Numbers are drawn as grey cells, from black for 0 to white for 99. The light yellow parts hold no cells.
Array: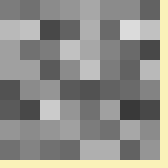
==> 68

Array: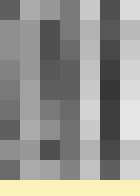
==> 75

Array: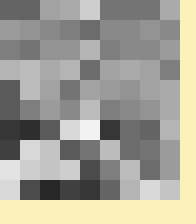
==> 70

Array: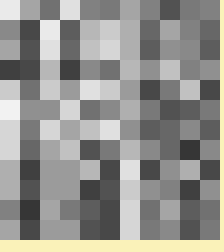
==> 53

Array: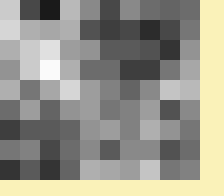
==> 76

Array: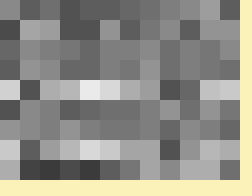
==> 67
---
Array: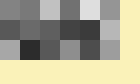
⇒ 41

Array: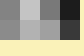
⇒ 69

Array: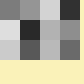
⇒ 16

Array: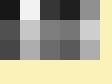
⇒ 77

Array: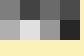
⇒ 87

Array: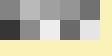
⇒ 54
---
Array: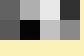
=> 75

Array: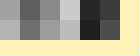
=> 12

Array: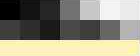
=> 40

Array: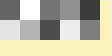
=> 92

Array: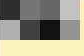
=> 7

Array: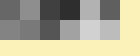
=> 81
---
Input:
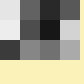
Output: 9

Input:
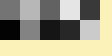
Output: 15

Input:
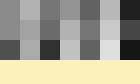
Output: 78

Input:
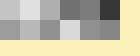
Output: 56

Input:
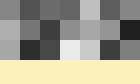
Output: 58

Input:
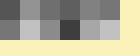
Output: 65

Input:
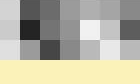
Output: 76
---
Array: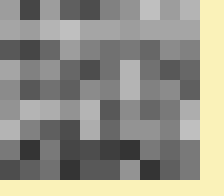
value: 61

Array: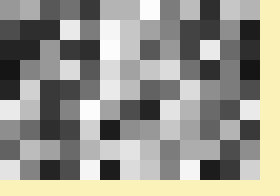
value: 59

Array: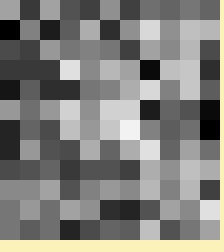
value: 63

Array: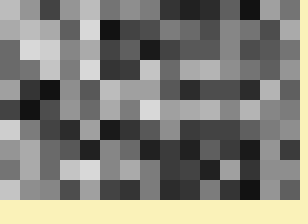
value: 73

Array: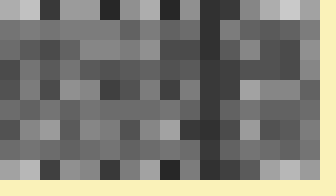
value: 67

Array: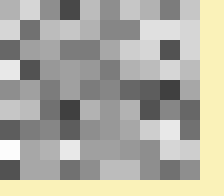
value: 69
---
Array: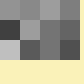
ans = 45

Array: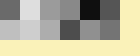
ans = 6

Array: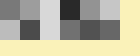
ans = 57

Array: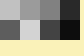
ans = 50

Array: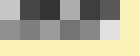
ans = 24

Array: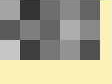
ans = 67
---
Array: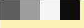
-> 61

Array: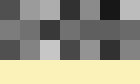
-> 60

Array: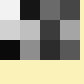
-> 8

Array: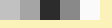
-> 64

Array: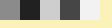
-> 13

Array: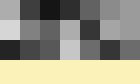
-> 24

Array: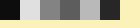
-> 87

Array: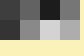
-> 38

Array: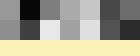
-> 3

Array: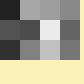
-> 65
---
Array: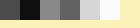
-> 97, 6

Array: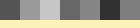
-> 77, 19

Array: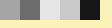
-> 89, 9

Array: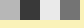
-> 91, 22

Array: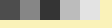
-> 88, 20

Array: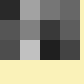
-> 75, 12

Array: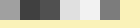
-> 94, 25

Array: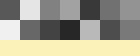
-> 93, 15

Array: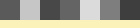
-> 85, 24

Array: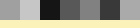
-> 77, 8
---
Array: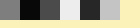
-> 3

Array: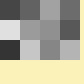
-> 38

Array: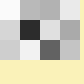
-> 72

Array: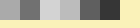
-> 44

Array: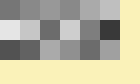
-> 53

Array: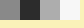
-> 17

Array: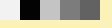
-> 1

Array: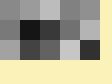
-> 60
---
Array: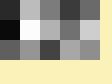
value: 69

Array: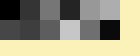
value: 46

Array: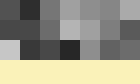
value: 42

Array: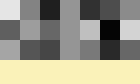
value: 40

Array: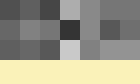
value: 46

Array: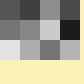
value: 79

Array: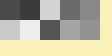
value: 82

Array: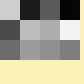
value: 67
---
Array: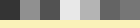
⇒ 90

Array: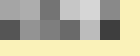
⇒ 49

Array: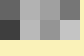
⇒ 24

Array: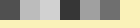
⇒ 81

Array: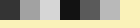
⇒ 83

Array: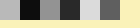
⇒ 57

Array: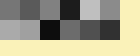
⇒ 5

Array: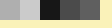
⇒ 79
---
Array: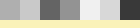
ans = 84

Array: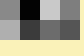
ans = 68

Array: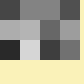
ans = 70

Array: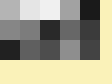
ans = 89

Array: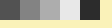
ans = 67

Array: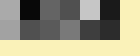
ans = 66

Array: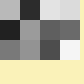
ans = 88
